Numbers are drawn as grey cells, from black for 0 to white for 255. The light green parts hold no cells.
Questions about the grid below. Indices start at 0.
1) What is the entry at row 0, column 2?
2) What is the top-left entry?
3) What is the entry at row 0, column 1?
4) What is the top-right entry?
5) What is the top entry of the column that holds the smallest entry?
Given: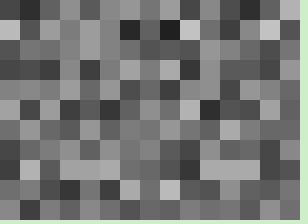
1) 97
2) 71
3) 47
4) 178
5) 156

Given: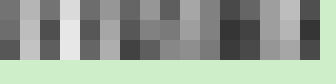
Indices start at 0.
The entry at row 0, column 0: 115
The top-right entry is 79
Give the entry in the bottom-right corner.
73
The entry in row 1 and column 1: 189
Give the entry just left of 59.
122
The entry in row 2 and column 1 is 195
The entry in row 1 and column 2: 79
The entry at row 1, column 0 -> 109
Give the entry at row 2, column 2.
94
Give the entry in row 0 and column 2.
115
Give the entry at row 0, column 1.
181

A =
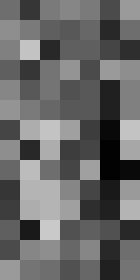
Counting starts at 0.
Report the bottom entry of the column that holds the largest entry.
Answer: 110
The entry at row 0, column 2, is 122
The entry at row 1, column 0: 142
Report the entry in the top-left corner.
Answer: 110
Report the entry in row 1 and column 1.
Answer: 122
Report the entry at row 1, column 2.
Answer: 95
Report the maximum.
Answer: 201
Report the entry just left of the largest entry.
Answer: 25
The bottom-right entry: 116
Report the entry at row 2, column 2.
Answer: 40
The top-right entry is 154
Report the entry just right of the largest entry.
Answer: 81
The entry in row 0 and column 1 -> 54
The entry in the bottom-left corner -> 154

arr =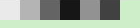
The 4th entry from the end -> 100
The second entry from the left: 180
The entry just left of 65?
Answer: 146

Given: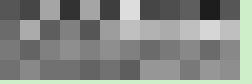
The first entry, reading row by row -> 86
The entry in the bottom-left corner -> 113
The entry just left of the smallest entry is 94
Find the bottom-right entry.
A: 142
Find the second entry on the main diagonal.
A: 171
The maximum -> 221
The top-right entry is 86
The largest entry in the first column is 121
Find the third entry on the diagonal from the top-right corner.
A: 136
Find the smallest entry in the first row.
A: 29

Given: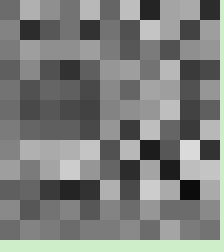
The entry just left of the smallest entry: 170
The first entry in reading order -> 108
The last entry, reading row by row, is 115
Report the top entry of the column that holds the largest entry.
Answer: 170
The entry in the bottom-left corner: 108
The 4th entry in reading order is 115
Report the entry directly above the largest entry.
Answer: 58
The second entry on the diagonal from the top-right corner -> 66
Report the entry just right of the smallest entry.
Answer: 170
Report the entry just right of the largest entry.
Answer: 50
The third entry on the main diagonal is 143
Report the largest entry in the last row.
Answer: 164
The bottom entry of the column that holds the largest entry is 123
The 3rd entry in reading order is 143
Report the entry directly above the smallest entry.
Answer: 190
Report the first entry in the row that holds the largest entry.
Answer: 131
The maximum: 218
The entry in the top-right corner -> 44
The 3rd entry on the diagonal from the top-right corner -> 81
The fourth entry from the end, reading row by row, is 108
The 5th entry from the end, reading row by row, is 137
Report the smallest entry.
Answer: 12

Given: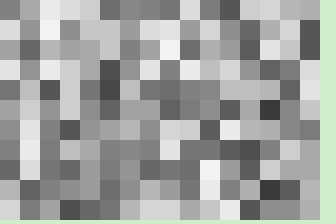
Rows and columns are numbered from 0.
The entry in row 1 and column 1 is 148
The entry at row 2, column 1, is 104
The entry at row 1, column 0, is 220
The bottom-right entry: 176
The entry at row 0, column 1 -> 169
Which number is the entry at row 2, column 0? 162
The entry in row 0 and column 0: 129
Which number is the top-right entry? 176
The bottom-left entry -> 213
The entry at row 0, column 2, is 234
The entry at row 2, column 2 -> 182

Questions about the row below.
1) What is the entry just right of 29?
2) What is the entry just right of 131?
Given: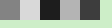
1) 180
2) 217

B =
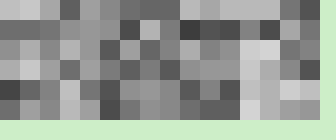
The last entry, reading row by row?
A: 151
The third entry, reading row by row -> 167
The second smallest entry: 69
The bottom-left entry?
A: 110
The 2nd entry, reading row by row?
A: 199
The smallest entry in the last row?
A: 76
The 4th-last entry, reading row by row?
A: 211
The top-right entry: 83
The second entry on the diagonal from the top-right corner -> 167
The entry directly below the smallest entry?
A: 173
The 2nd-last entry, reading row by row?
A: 159
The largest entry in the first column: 191
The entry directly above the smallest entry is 185
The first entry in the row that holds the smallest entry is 110
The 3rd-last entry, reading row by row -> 179
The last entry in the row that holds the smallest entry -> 117
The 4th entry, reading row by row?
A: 95
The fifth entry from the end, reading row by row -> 95
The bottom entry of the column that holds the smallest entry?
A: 110

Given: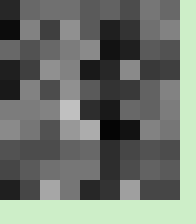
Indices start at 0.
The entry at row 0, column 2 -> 112
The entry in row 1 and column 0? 12
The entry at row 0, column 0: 39
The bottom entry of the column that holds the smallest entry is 51
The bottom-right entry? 70
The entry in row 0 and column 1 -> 104
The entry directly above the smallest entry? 25
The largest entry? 192
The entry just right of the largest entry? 45
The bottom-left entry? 31
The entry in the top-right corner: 104
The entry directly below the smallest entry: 45
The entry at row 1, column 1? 130
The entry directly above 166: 112
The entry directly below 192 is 152
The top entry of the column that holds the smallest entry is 98
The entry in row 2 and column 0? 104

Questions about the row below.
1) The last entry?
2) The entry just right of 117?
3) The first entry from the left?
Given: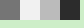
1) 44
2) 241
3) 117

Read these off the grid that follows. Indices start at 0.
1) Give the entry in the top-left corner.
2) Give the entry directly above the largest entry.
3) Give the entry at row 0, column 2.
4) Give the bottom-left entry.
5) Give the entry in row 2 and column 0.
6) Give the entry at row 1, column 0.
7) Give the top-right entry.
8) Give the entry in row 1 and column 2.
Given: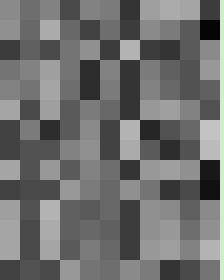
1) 138
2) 82
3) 130
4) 66
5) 60
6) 144
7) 60
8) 171
